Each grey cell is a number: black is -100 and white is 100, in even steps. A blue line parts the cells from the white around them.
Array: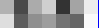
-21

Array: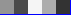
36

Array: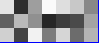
-15

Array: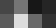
-18

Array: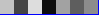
-26

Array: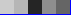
11

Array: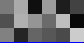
-42

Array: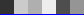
-39
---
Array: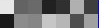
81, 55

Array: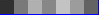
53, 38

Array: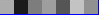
53, 35

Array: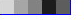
68, 30

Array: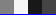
92, 1

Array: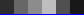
49, 10
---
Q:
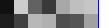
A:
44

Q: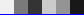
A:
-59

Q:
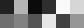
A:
-34

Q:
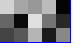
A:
42

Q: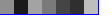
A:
28

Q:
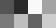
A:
-22

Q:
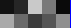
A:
-54

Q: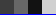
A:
-86

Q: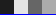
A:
-20

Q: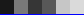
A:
-58
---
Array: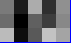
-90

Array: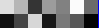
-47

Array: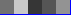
58

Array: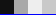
32

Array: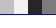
90

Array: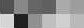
-75
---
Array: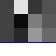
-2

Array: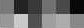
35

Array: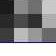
-63

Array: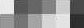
78

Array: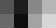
28

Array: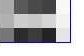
67

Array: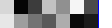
-92
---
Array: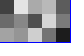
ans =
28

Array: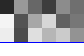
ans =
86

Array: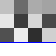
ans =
-37

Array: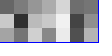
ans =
29

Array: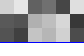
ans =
-35

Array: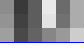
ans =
25

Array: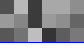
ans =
-32
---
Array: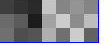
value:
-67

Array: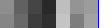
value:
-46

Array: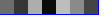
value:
36

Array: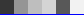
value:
49

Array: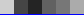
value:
-72

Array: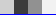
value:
14
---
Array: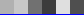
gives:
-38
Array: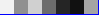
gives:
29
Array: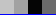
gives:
-16
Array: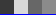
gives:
9
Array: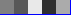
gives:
34
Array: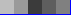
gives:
0
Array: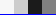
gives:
0
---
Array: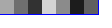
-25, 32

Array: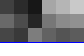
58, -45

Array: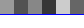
-20, 21

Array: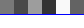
-22, -6

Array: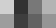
41, 23

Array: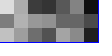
-88, 51

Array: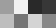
-57, 49

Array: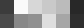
-69, -42
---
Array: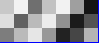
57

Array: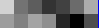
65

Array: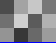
-40

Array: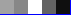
27

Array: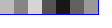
47

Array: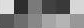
74

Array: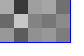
35

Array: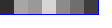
-64

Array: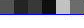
-35
